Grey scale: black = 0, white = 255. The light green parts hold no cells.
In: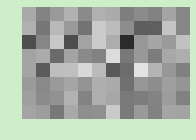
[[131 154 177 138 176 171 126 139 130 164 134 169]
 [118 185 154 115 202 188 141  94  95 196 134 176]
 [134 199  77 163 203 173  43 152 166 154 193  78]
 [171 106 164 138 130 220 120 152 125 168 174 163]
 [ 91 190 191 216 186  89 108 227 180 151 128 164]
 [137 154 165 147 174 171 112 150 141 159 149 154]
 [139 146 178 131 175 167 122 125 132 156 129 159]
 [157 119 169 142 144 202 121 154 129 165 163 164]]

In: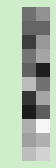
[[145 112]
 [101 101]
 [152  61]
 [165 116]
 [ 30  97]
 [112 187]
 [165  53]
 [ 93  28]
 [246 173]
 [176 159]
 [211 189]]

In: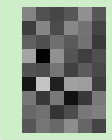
[[ 81  70  87 144  87 131]
 [134  75 135 115  68  62]
 [ 79 111  90 114  57  96]
 [  3 145  83  63  79 164]
 [ 76 117  65  91  73  82]
 [196  32 160 157  62  23]
 [ 57 120  17  57 121 119]
 [113  52  77 120 127 103]
 [117 104 141 101  68  87]]

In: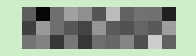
[[  7 111 160 143  85 187  98 114 113  32  93]
 [153 110  87  68 149  90  82 101  89 158  64]
 [130  54 120  54 110 103 133  79 204  96 116]]

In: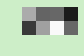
[[100 103  27 171]
 [160 249 103  57]]

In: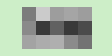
[[203 157 165 157 124]
 [ 57  97  57  75 138]
 [172 175 139 115 163]]

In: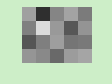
[[ 47 133 163 123 160]
 [219 153  87 148 128]
 [127 158 117 121  85]
 [137 105 156 165 149]]
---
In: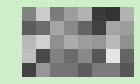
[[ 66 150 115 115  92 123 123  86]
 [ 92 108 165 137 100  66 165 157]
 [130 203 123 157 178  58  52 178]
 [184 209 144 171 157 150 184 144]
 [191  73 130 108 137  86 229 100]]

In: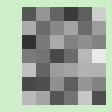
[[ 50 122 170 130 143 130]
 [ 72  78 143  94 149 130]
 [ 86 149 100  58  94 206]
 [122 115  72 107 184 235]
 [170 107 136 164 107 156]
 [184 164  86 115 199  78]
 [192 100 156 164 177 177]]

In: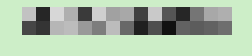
[[ 70  52 182 188 153 125 188 104  31  78  17  98  92  98 110]
 [194  38 215 175  58 207 161 168  64 201  85  38 117 168 175]]

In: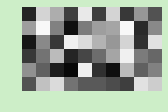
[[ 22 137  56 240 219 179 151 212  48 225]
 [ 36 212 173  62 233  62 212  56 151  82]
 [ 56 115 187  36  70 109 165 240 123 103]
 [ 82 193 219 115  89  89  76  62 225 205]
 [144  96  29   8 240  48  15 187  96 129]
 [158 248 129  15 123 158 165 248  42 137]]

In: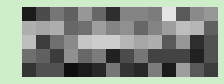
[[ 27  75 118  96 151 103  46 132 132 124 228  89 138 151]
 [ 52  81  81  15  27  40 118  52  40 124  27 158  89  60]
 [111  96  60 144 103 124  33  75 118  67  67  67  33  81]
 [174 166 174 103 111 158 132 144 103 132 158 190 182  96]
 [190  60 111 138 197 205 205 182 166 174  89 151  46  81]]

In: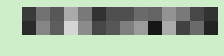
[[ 42 133  93 213 139  71  87 127 155  22 170  65 106  35]
 [ 58 114  87 170 121  50  79  79 106 100 147 121  71  50]]

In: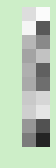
[[123  36]
 [150  81]
 [163 194]
 [169 110]
 [175  96]
 [182 137]
 [201 214]
 [207 229]
 [221 251]
 [245  88]]

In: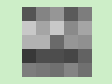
[[ 56  77  77  70  98]
 [ 84 132 150  90 125]
 [125 119 112 132 112]
 [178 178 106 150 144]
 [200 165 200 138 165]]
